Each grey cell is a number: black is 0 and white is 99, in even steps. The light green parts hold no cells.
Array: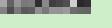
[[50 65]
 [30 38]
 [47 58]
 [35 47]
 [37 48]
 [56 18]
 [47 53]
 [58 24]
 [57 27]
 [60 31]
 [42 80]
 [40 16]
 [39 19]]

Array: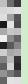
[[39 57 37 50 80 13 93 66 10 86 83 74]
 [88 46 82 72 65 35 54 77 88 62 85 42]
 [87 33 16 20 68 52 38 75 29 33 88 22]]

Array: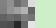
[[32 38 49 50]
 [30 42 57 56]
 [15 39 62 42]
 [40 49 69 50]
 [89 45 39 85]]

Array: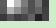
[[22 34 36]
 [33 70 98]
 [24 55 73]
 [28 41 48]
 [38 31 31]
 [13 38 45]
 [26 25 22]]

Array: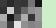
[[56 67 19 22]
 [24  9 80 16]
 [88 35 23 22]
 [56 67 40 21]
 [51 21 55 45]
 [54 59 59  9]]

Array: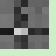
[[42 45 10 46 47 42 43]
 [43 45  9 46 46 42 42]
 [30 25 81 19 23 18 32]
 [21 19 72 26 14 45 16]
 [39 42 16 44 43 43 39]
 [42 42 21 42 41 37 39]
 [38 41 15 44 43 46 38]]
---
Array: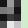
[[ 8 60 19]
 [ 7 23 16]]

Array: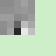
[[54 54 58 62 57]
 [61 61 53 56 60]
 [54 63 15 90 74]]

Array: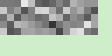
[[47 47 46 90 74 39 34 40 51 41 69 62 58 58]
 [44 69 35 55 50 41 45 76 68 39 55 49 35 63]
 [78 33 38 63 64 59 62 58 28 56 82 87 48 41]]

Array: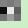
[[50 47 52]
 [45 60 44]]

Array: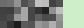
[[42 44 57 31 39 75 73 26 32]
 [26 29 59 65 27 37 29 30 58]]

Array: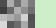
[[30 67 44 66 48]
 [73 67 59 82 31]]

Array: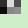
[[18 85 30]]

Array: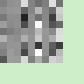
[[50 56 57 85 51 43 49 86 45]
 [47 55 55 13 56 44 53 24 77]
 [45 49 53 57 56 72 59 53 85]
 [54 58 58 40 58 21 58 37 24]
 [34 61 60 84 50 67 50 81 77]]
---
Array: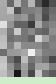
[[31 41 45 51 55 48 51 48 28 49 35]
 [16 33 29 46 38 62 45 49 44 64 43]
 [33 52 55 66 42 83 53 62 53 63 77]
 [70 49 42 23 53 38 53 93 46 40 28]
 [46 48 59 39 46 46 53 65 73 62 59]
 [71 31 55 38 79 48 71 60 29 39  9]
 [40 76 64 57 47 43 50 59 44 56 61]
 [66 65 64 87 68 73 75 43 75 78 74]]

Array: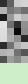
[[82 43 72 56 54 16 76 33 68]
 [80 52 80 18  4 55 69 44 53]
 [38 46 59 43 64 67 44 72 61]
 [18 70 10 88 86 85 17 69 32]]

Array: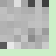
[[24 67 71 73 60 68 78]
 [73 74 74 75 72 65 67]
 [28 67 72 74 61 54 72]
 [64 68 71 70 70 76 69]
 [86 71 72 69 75 65 81]
 [67 69 75 67 70 72 90]
 [63 74 73 69 69 73 35]]

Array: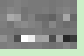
[[47 48 40 44 46 22 46]
 [48 51 65 42 46 15 51]
 [47 49 46 45 46 60 46]
 [46 46 38 52 45 30 44]
 [47 48 41 43 45 64 45]
 [47 47 42 49 48 63 48]
 [47 47 50 51 47 92 48]
 [48 45 46 54 47 99 47]
 [50 50 62 52 45 30 49]
 [48 52 66 45 47 49 50]
 [47 48 51 49 47 56 48]]

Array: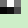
[[47 28]
 [98  7]
 [43  2]]

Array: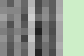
[[65 66 70 65 65 64 68 65]
 [36 36 39 32 30 33 34 29]
 [44 53 55 45 46 51 44 44]
 [29 31 42 21 13 25 26 14]
 [70 75 80 71 68 77 69 69]
 [40 39 29 34 44 26 42 38]
 [55 52 55 56 50 57 52 53]
 [36 52 47 32 41 39 34 32]
 [51 54 62 53 49 57 52 52]]

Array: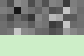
[[45 42 44 43 47]
 [49 51 35 41 52]
 [23 76 33 77 60]
 [48 34 66 28 35]
 [51 31 72 23 31]
 [32 48 44 45 40]
 [45 39 52 48 41]
 [30 44 21 36 51]
 [50 49 33 45 53]
 [55  8 41 44 77]
 [30 46 28 38 46]
 [44 49 40 43 43]]

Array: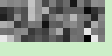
[[53 31 52 48 44 48]
 [55 19 15 66 48 90]
 [32  4 44 19 89  1]
 [49 37 47 45 44 43]
 [ 9 37 71 54 42 45]
 [41 36 47 50 19 17]
 [31 22 57 35 66 30]
 [49 30 46 37 48 39]
 [28 68 24  7 24 28]
 [56 55 58 45 30 35]
 [76 73 74 47 22 27]
 [49 31 32 33 54 23]
 [53 38 55 22 52 54]
 [51 25 24 62 43 75]
 [56 18 12 68 45 90]]

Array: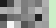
[[68 63 65 61]
 [46 73 13 63]
 [53 62 55 43]
 [49 48 52 33]
 [65 72 45 71]
 [31 65 42 95]
 [11 69 21 43]]
